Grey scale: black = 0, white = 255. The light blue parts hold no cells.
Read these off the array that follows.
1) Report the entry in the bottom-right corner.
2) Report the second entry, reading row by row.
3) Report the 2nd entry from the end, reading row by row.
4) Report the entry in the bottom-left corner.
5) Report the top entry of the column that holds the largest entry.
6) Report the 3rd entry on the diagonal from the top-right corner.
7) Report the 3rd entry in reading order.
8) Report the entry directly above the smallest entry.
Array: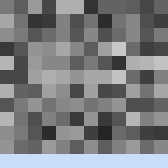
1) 135
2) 93
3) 107
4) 148
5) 99
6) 135
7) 154
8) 57

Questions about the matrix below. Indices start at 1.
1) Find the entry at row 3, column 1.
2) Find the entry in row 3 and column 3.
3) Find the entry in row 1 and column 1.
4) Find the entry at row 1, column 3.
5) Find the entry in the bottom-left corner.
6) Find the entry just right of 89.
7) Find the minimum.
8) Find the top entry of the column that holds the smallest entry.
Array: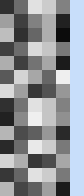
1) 190
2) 102
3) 48
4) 225
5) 182
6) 212
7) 12
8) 129

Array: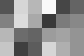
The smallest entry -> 57
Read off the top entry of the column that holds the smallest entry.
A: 249
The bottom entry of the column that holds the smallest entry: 214
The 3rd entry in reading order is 183
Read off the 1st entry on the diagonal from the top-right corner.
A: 100
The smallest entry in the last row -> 63
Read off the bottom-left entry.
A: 198
